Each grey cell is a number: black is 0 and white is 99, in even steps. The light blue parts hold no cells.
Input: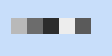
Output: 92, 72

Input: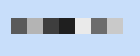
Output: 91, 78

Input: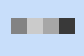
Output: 79, 65

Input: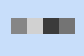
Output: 81, 52

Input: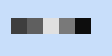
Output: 87, 47

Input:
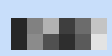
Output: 88, 76

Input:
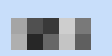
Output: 80, 76

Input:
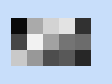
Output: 94, 88

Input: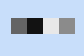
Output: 90, 54
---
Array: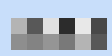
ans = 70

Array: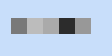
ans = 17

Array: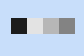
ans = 71

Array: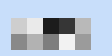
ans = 94

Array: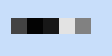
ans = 88

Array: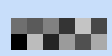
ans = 31
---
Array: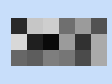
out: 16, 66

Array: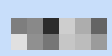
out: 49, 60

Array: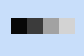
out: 3, 82

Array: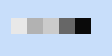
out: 90, 4

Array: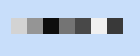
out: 82, 22

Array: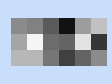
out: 54, 54
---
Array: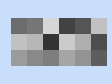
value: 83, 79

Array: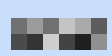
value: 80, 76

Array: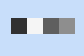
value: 95, 55

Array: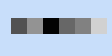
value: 81, 57

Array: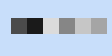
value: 85, 77

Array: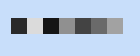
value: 85, 63

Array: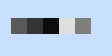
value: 86, 49

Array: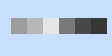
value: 89, 71

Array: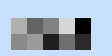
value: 83, 68
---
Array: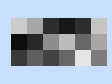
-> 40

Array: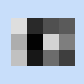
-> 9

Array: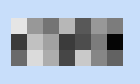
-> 78

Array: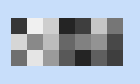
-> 14

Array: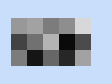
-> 40

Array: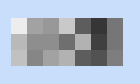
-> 36

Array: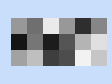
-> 30
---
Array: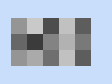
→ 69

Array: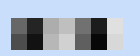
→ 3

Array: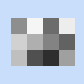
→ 51

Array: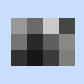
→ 37

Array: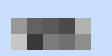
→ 44

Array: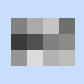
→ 50

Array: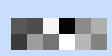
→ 71
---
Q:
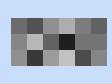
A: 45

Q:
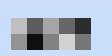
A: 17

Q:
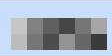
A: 64

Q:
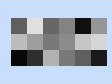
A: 83

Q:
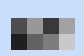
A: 63

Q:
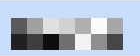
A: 65

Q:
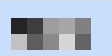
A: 50
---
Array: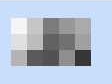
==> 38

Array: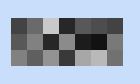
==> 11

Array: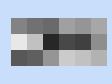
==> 28

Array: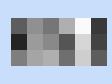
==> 33

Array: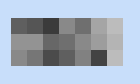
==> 53

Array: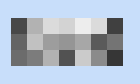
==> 65

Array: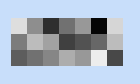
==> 32

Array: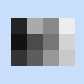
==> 29

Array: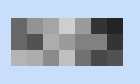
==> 50

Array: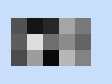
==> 43
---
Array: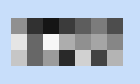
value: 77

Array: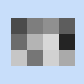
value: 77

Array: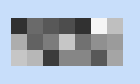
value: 77

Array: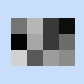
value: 81

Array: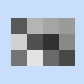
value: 45

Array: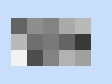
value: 94

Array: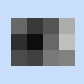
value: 29
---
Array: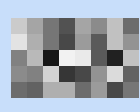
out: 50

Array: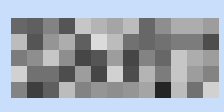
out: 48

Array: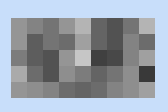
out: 48

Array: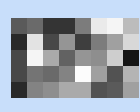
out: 28

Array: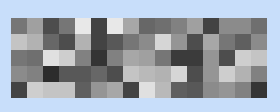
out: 46
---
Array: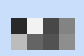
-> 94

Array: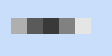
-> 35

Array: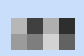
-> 25

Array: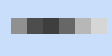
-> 30

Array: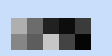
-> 42

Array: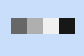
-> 68

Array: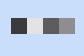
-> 88
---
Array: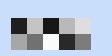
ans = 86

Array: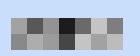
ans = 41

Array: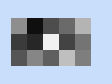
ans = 70

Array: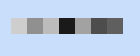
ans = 63

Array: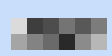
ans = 34

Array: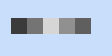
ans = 37

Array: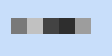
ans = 61

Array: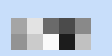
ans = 53

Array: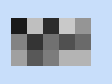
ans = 58
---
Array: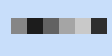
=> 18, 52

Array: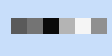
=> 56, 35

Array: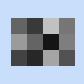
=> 46, 26

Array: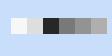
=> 68, 96

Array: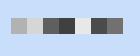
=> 44, 69

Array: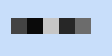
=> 42, 26

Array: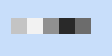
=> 42, 76
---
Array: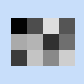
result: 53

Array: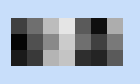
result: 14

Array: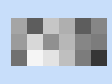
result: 48

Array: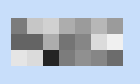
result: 52

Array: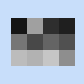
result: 77

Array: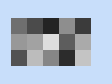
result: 17

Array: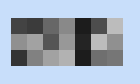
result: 43
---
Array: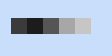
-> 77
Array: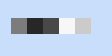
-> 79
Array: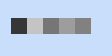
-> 50
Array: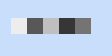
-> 45
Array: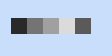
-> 35
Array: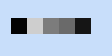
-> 8
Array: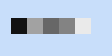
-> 91
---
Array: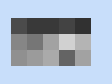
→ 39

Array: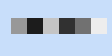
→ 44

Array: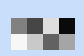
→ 38

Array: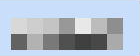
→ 28

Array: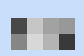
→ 70

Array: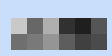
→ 25

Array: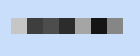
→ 8

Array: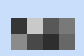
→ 18

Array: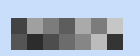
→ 73

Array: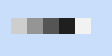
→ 12
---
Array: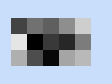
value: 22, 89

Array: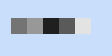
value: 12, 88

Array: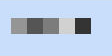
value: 48, 81

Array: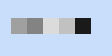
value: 85, 85

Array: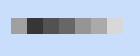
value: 40, 84

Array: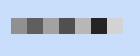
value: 31, 82
